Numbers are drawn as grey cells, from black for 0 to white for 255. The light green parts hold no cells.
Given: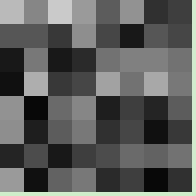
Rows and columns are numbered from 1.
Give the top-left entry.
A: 186
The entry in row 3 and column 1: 24
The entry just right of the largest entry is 153
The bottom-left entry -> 153
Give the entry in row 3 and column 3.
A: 24
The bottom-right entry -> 48
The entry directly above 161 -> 114
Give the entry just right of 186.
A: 134
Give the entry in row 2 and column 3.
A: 55
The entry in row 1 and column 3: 200
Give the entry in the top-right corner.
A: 63
